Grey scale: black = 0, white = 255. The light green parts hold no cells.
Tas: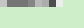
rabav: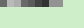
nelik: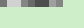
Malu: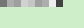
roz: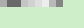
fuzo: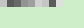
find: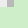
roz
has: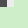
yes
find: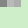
Tas
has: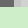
yes

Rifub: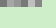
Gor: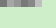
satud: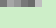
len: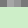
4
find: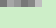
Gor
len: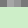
4
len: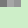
3

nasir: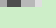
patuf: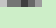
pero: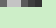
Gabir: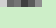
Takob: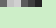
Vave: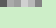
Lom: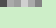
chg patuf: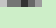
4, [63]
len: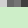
4
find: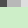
nasir
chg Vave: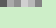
3, [157]
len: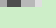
6
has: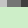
yes
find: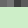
Gabir

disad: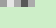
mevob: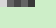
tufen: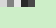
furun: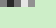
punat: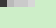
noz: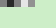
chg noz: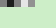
2, [41]
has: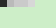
no
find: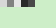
tufen
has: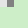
no
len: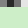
4
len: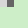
2
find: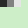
noz

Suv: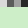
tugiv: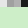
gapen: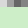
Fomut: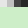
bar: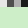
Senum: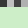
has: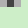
no
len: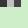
3
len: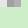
3
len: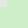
1

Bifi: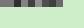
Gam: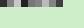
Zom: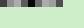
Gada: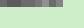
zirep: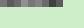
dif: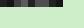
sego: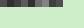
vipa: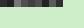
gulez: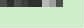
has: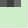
no
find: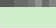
Gada
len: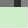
4
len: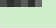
6
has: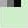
no
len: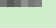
6
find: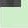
vipa

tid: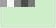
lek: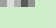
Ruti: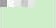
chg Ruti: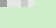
2, [247]
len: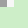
2
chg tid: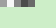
5, [121]

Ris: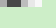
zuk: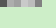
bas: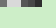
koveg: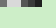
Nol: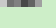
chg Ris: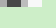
5, [232]
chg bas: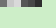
2, [217]
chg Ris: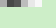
3, [72]
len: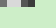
5
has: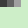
no

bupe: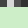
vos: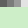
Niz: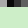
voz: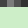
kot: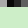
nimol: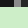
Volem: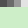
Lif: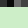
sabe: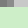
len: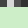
4
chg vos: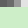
2, [123]
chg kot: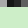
2, [9]
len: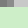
4

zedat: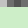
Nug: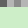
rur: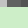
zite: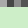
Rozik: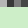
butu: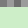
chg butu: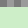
3, [110]
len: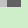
3
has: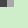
no
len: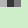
3
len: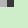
2
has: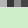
no
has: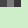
no

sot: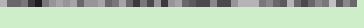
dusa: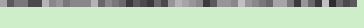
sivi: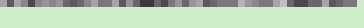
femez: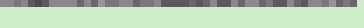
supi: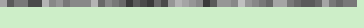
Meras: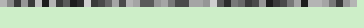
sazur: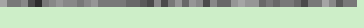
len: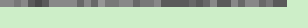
41
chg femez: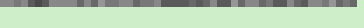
34, [136]

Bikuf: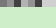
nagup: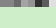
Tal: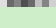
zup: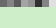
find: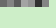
zup
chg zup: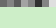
5, [147]
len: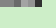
6
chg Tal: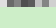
5, [106]

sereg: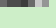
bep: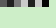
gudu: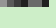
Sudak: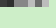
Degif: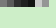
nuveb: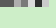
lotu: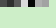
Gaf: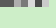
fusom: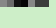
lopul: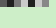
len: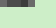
5
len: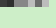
7

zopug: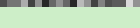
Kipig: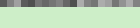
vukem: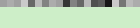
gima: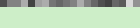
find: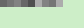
Kipig
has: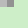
yes

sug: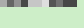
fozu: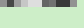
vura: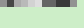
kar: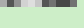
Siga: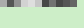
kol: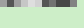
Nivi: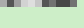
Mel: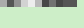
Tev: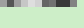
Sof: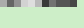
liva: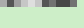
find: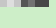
liva
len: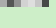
7

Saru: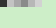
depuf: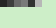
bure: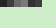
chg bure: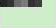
2, [62]
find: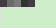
bure
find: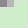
Saru
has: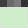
yes
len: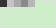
5
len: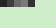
5

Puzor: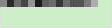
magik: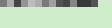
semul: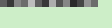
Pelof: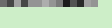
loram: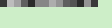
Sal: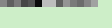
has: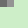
no
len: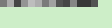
14
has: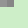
no
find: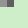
loram

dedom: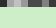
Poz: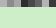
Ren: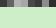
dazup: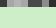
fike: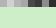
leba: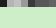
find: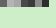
Ren
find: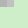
leba
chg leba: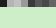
7, [88]
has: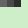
no
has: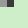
yes
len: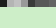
8
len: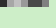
7

